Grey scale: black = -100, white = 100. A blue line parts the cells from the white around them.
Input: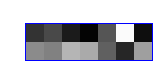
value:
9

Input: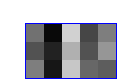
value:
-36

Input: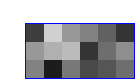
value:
20

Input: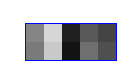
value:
-4

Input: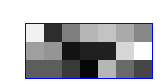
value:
25

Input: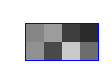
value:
14

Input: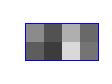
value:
-27
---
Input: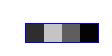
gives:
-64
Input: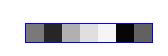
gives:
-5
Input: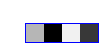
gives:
43
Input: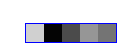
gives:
63
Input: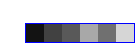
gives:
-85
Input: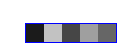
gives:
-79
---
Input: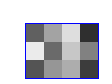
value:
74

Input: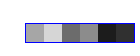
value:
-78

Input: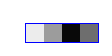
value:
-93

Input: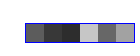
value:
-19

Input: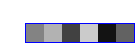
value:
-85

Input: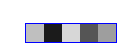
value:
-33
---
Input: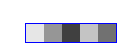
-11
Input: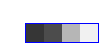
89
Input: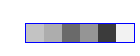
90
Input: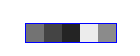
9
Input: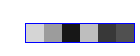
-37
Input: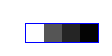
-97
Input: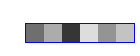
53
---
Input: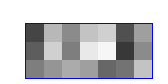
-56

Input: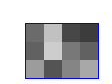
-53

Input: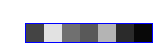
-94

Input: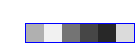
-69

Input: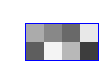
-52

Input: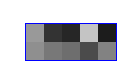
-78

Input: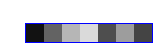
-86

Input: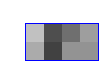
-49

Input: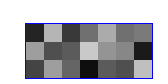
-89
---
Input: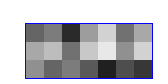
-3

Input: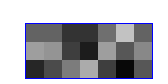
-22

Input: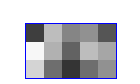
48

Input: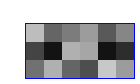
-21

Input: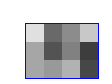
-18

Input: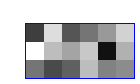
73

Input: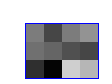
-45

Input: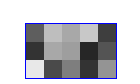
49

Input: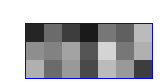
-16
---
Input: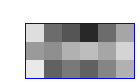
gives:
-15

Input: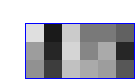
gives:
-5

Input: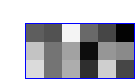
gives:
-45

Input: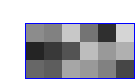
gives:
-63

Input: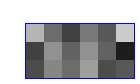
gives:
-31

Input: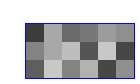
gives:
22

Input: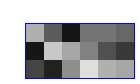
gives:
-9

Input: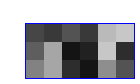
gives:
46

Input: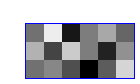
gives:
32

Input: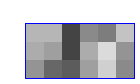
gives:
-2
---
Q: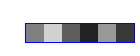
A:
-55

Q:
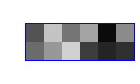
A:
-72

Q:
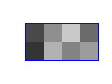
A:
-43

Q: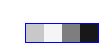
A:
-1

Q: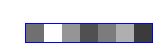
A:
-37

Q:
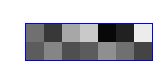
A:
-74
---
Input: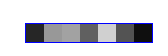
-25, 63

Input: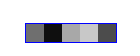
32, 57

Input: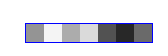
71, 91

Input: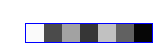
-58, 96

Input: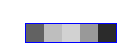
65, 65

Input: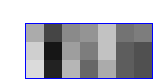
-2, 72
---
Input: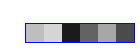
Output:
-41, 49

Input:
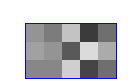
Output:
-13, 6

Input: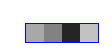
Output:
52, 32

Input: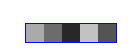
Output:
-34, 33

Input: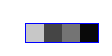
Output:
-93, 56

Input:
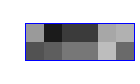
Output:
39, -36

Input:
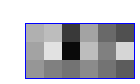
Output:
-37, 18
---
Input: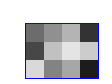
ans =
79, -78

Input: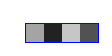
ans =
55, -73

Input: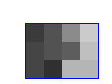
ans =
59, -62

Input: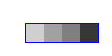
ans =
62, -57

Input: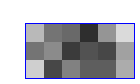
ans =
71, -64

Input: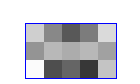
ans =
97, -57

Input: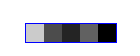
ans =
59, -100
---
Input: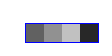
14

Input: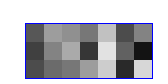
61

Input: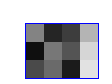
-17

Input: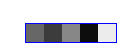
6

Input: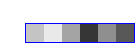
-58

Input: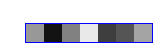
-51

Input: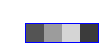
22

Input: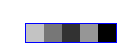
-61
